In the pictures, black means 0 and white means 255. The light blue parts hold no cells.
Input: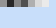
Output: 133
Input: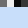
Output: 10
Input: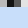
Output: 88
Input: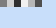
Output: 47
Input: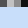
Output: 140
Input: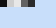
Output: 231
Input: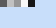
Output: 150
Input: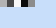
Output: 248
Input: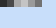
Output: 170
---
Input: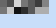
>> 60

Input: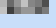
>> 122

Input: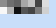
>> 68

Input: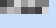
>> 128

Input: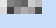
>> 203

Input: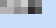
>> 98

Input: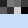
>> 107

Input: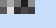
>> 30
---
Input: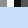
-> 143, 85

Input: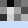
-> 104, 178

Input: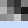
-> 152, 94

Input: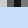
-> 204, 119

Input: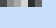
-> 76, 103

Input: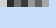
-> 209, 167

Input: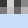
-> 53, 182
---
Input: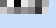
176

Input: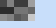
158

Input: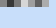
172

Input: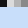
137

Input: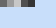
52

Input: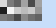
162
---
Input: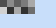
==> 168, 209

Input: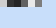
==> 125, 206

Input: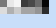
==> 6, 220

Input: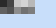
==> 184, 97

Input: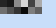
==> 171, 111

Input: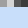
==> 60, 159

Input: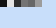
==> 156, 17

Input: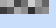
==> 101, 59

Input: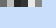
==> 134, 108
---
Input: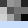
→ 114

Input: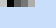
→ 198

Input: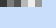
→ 124

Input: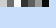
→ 249

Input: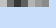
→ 55

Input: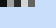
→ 15
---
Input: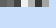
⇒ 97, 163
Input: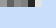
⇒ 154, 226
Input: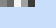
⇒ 134, 59
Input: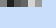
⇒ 130, 155
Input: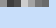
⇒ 147, 106
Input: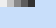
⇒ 238, 49
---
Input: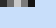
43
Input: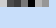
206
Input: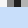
246
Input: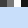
62
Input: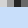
212
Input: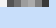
242
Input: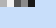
179
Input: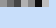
150
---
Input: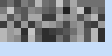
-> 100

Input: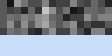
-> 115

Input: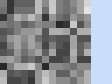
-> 227

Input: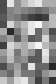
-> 145

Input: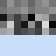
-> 147

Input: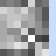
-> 87

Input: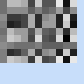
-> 140
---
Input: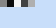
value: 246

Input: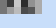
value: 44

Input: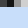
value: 20

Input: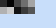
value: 70

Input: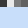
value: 233

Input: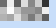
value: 136

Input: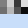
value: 208
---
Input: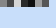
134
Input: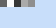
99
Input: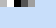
185
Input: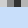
207
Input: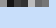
150
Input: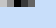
197
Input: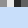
144
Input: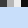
59
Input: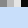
135
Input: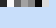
39
